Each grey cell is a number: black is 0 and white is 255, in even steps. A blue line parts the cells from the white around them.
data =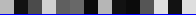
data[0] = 186
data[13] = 222
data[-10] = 95
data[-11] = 209
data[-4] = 85

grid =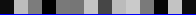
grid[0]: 13
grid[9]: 202
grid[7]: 70
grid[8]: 187
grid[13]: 13

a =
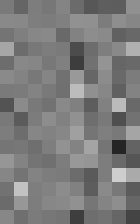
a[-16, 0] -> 122
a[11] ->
[150, 131, 116, 112, 125, 152, 149, 125, 106, 85]
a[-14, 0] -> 116
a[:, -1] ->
[144, 134, 104, 176, 105, 124, 131, 105, 114, 165, 99, 85, 170, 91, 102, 68]
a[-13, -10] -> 166
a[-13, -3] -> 126
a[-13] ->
[166, 108, 120, 125, 122, 76, 109, 126, 137, 176]
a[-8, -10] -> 121
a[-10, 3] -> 121
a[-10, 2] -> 131
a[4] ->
[109, 136, 134, 120, 128, 61, 113, 148, 102, 105]
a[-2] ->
[107, 151, 125, 135, 137, 145, 118, 132, 142, 102]
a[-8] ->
[121, 91, 124, 141, 129, 145, 110, 121, 79, 114]
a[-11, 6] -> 102
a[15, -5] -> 62
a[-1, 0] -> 135
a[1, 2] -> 126
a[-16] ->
[122, 101, 125, 119, 132, 107, 87, 94, 93, 144]
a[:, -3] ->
[94, 124, 138, 126, 148, 140, 135, 129, 121, 127, 117, 125, 125, 138, 132, 114]
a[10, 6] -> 164
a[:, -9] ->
[101, 136, 127, 108, 136, 131, 123, 139, 91, 109, 119, 131, 116, 194, 151, 111]
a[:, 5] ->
[107, 145, 130, 76, 61, 153, 188, 128, 145, 160, 131, 152, 108, 129, 145, 62]
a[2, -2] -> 97
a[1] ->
[137, 136, 126, 124, 128, 145, 144, 124, 142, 134]
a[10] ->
[117, 119, 111, 126, 146, 131, 164, 117, 37, 99]
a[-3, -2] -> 120
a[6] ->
[122, 123, 131, 121, 112, 188, 144, 135, 96, 131]

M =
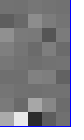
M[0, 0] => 114
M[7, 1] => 106
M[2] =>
[144, 122, 121, 85, 123]
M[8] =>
[171, 233, 43, 93, 112]
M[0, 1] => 113
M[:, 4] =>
[113, 116, 123, 107, 115, 98, 114, 108, 112]
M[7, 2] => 167
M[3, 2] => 107
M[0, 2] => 118
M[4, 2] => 111
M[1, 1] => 105
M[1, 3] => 124

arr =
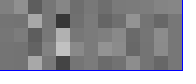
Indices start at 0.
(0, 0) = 128
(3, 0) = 116
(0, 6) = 120
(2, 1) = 124
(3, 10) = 116
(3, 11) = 139
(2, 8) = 137
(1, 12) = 119
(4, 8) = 114
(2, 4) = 177
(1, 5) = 112
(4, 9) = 141
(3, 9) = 104
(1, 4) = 55
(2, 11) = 140
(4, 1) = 115
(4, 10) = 116
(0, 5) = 110
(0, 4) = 134
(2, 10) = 117
